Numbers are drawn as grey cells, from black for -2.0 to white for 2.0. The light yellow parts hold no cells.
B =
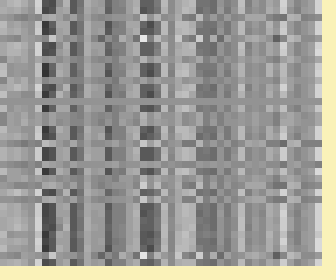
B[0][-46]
0.6
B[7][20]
-0.5
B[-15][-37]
0.2
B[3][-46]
0.9
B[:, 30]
[-0.3, -0.3, 0.4, -0.2, -0.3, 0.7, -0.3, -0.3, 0.3, -0.1, -0.2, 0.2, -0.3, -0.2, 0.3, -0.1, 0.3, 0.4, -0.2, -0.3, 0.4, -0.3, -0.3, 0.4, -0.3, 0.3, 0.5, -0.3, 0.4, -0.3, -0.3, -0.3, -0.3, -0.1, -0.3, -0.2, 0.7, -0.3]
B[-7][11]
-0.2
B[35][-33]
0.4
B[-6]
[0.6, 0.7, 0.9, 0.7, 0.4, 1.3, -0.7, -0.8, 0.1, 0.8, -0.6, -0.2, 0.7, 0.5, 0.4, -0.4, 0.0, 0.1, 0.5, 0.7, -0.5, -0.5, -0.1, 0.9, 0.2, 0.6, 0.8, 0.9, -0.2, -0.1, -0.3, 0.3, 0.0, 0.2, 1.0, 0.0, 0.4, 0.2, 0.6, 0.5, 1.2, 0.5, 0.1, 0.3, 0.5, 1.3]
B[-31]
[0.6, 0.8, 0.8, 0.6, 0.3, 1.3, -0.8, -0.7, 0.4, 0.6, -0.6, -0.2, 0.7, 0.4, 0.5, -0.5, -0.1, 0.0, 0.5, 0.7, -0.5, -0.5, 0.0, 0.8, 0.2, 0.7, 0.8, 0.8, -0.1, -0.2, -0.3, 0.3, 0.0, 0.2, 0.9, 0.1, 0.4, 0.2, 0.6, 0.4, 1.2, 0.5, 0.1, 0.3, 0.5, 1.4]
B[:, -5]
[0.5, 0.3, 0.8, 0.4, 0.4, 0.9, 0.5, 0.5, 0.7, 0.3, 0.3, 0.5, 0.5, 0.3, 0.3, 0.2, 0.6, 0.6, 0.4, 0.3, 0.7, 0.4, 0.4, 0.4, 0.4, 0.6, 0.8, 0.5, 0.8, 0.4, 0.3, 0.5, 0.5, 0.2, 0.3, 0.4, 0.9, 0.5]
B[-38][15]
-0.4
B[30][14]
0.5
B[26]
[0.4, 0.3, 0.1, 0.1, 0.2, 0.1, 0.6, 0.7, 0.5, 0.2, 0.5, 0.0, 0.6, 0.2, 0.0, 0.2, 0.3, 0.3, 0.4, 0.1, 1.2, 0.3, 0.9, 0.2, 0.3, 0.7, 0.0, -0.1, 0.9, 0.0, 0.5, 0.0, 0.4, 0.1, 0.2, 0.6, 0.6, 0.6, 0.1, -0.2, -0.2, 0.8, 0.7, 0.0, 0.1, 0.2]
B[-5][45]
1.1
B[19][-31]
-0.5
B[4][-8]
0.7
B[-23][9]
0.6
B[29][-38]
0.5
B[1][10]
-0.6
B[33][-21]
0.8
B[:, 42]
[0.1, 0.0, 0.7, 0.1, 0.1, 0.7, 0.1, 0.1, 0.4, 0.1, 0.1, 0.3, 0.1, 0.1, 0.3, 0.0, 0.4, 0.4, 0.2, 0.0, 0.8, 0.1, 0.1, 0.5, 0.1, 0.4, 0.7, 0.1, 0.7, 0.1, 0.0, 0.1, 0.1, 0.0, 0.0, 0.2, 0.7, 0.1]
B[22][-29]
0.0
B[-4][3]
0.6
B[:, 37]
[0.2, 0.2, 0.6, 0.2, 0.2, 0.5, 0.2, 0.2, 0.4, 0.2, 0.2, 0.3, 0.2, 0.2, 0.3, 0.2, 0.3, 0.3, 0.2, 0.1, 0.6, 0.2, 0.2, 0.4, 0.2, 0.4, 0.6, 0.2, 0.6, 0.2, 0.1, 0.2, 0.2, 0.2, 0.2, 0.3, 0.5, 0.2]
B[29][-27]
0.7
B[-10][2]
0.2
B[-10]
[0.3, 0.3, 0.2, 0.1, 0.2, 0.1, 0.6, 0.7, 0.4, 0.2, 0.5, 0.0, 0.5, 0.2, 0.1, 0.2, 0.3, 0.3, 0.4, 0.1, 1.1, 0.3, 0.8, 0.2, 0.3, 0.6, 0.0, 0.0, 0.8, 0.0, 0.4, 0.0, 0.4, 0.1, 0.3, 0.5, 0.6, 0.6, 0.1, -0.1, -0.1, 0.8, 0.7, 0.0, 0.1, 0.2]
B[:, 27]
[0.9, 0.8, -0.1, 0.7, 0.8, -0.1, 0.9, 0.8, 0.3, 0.6, 0.6, 0.4, 0.9, 0.6, 0.3, 0.7, 0.3, 0.3, 0.7, 0.8, -0.1, 0.8, 0.8, 0.1, 0.7, 0.3, -0.1, 0.9, 0.0, 0.8, 0.8, 0.8, 0.9, 0.7, 0.8, 0.7, -0.1, 0.8]
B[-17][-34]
0.6
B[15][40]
1.0
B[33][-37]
0.5
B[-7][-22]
0.2
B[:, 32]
[0.0, -0.1, 0.4, -0.1, -0.1, 0.5, 0.0, 0.0, 0.3, 0.0, -0.1, 0.3, 0.0, -0.1, 0.3, 0.0, 0.3, 0.3, -0.1, -0.1, 0.4, -0.1, -0.1, 0.4, -0.1, 0.3, 0.4, 0.0, 0.4, -0.1, -0.1, 0.0, 0.0, 0.0, -0.1, -0.1, 0.5, 0.0]
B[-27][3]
0.7

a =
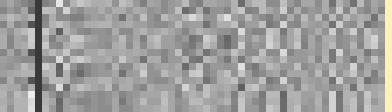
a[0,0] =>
0.4
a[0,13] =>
0.7
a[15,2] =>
0.8
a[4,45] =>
0.7
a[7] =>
[0.1, 0.6, 0.1, 0.5, -0.7, -1.1, 0.6, 0.9, 0.6, 1.1, 0.3, 0.2, 0.6, 0.6, 0.8, 0.6, 0.6, 0.7, 0.6, 0.7, 0.6, 0.3, 0.3, 0.1, 0.4, 1.0, 0.0, 0.2, 0.6, -0.2, 0.2, 0.5, 0.4, 1.0, 0.6, 0.2, 0.2, 1.0, 0.2, 0.2, 1.4, 0.1, 0.4, 0.4, 0.5, 0.3, 0.7, -0.1, 1.3, 0.2, 0.6, 0.6, -0.1, 0.3, 0.2]
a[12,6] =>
-0.2
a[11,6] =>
0.3
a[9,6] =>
1.2
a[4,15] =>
0.2
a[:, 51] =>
[0.9, 0.3, 0.7, 0.8, 0.1, 0.2, 0.1, 0.6, 0.7, 0.1, 0.3, 0.8, 0.9, 0.2, 0.2, 0.1]
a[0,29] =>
0.6
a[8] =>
[0.5, 0.4, 0.3, 0.2, 0.2, -1.1, 0.2, 0.1, 1.4, 0.2, 1.0, 1.2, 0.9, 0.6, 0.6, 0.7, 0.4, 1.1, 0.6, 0.5, -0.2, 0.7, 0.7, 0.1, 0.4, 0.4, 0.8, -0.1, -0.2, 0.9, 0.7, 0.3, -0.1, 0.6, -0.1, 0.5, 1.0, 0.8, 0.6, 0.4, 0.9, 0.4, 0.4, 0.4, 0.7, 0.1, 0.8, -0.1, 0.7, 0.3, -0.1, 0.7, 0.3, 1.0, 0.4]
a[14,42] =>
0.8
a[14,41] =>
0.7
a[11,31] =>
0.7
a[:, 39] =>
[0.2, 0.4, 0.4, 0.1, 0.9, 0.8, 0.9, 0.2, 0.4, 0.7, 0.6, 0.1, 0.3, 0.9, 0.8, 0.9]
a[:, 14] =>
[0.7, 0.7, 0.4, 0.8, 0.3, 0.3, 0.3, 0.8, 0.6, 0.4, 0.4, 0.8, 0.5, 0.2, 0.2, 0.2]
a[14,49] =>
0.8
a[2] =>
[0.6, 0.9, 0.7, 0.5, 0.8, -1.1, 0.1, 0.7, 0.2, 0.2, 0.0, 0.0, 0.3, 0.5, 0.4, 0.7, 0.4, -0.2, 0.6, 0.3, 1.0, 0.3, 0.1, 0.9, 0.6, 0.5, 0.9, 1.4, 1.0, 0.3, 0.3, 1.0, 1.5, 0.5, 0.3, 0.9, 0.4, 0.2, 0.0, 0.4, 0.1, 0.7, 0.2, 0.9, 0.4, 0.9, 0.1, 0.9, 0.2, 0.9, 0.5, 0.7, 0.6, -0.2, 0.8]
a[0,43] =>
0.6
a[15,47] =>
1.3
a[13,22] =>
0.6
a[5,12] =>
0.6
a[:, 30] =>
[0.6, 0.3, 0.3, 0.3, 0.5, 0.9, 0.7, 0.2, 0.7, 0.4, 0.3, 0.2, 0.7, 0.6, 0.5, 0.6]
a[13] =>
[0.8, 0.4, 0.9, 0.7, 1.7, -1.1, 0.7, 0.3, -0.1, 0.2, 0.5, 0.4, 0.2, 0.3, 0.2, 0.3, 0.5, 0.1, 0.3, 0.4, 0.6, 0.6, 0.6, 0.9, 0.6, 0.1, 0.6, 0.8, 0.6, 1.0, 0.6, 0.4, 0.6, 0.0, 0.9, 0.6, 0.5, -0.1, 0.9, 0.9, -0.4, 0.8, 0.8, 0.5, 0.5, 0.7, 0.3, 1.3, -0.2, 0.8, 0.8, 0.2, 1.1, 0.6, 0.8]
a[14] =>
[0.7, 0.5, 0.8, 0.8, 1.4, -1.1, 0.8, 0.6, -0.4, 0.5, 0.3, 0.1, 0.1, 0.3, 0.2, 0.3, 0.6, -0.1, 0.3, 0.5, 0.9, 0.5, 0.5, 1.0, 0.6, 0.3, 0.4, 0.9, 0.9, 0.6, 0.5, 0.6, 0.8, 0.1, 1.1, 0.5, 0.2, 0.0, 0.8, 0.8, -0.3, 0.7, 0.8, 0.5, 0.4, 0.8, 0.2, 1.3, -0.1, 0.8, 1.0, 0.2, 1.0, 0.4, 0.7]
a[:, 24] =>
[0.4, 0.4, 0.6, 0.4, 0.6, 0.5, 0.5, 0.4, 0.4, 0.5, 0.6, 0.4, 0.5, 0.6, 0.6, 0.6]
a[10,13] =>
0.3
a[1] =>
[0.1, 0.4, 0.2, 0.6, -0.4, -1.1, 1.0, 0.9, 0.2, 1.3, 0.4, 0.2, 0.5, 0.5, 0.7, 0.4, 0.7, 0.7, 0.4, 0.7, 0.6, 0.3, 0.4, 0.2, 0.4, 1.0, -0.3, 0.0, 0.7, -0.2, 0.3, 0.3, 0.1, 0.8, 1.1, 0.0, 0.1, 0.9, 0.6, 0.4, 1.2, 0.1, 0.7, 0.2, 0.4, 0.3, 0.7, 0.2, 1.1, 0.1, 0.9, 0.3, 0.1, 0.5, 0.1]
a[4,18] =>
0.2
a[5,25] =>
0.2
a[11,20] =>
0.6
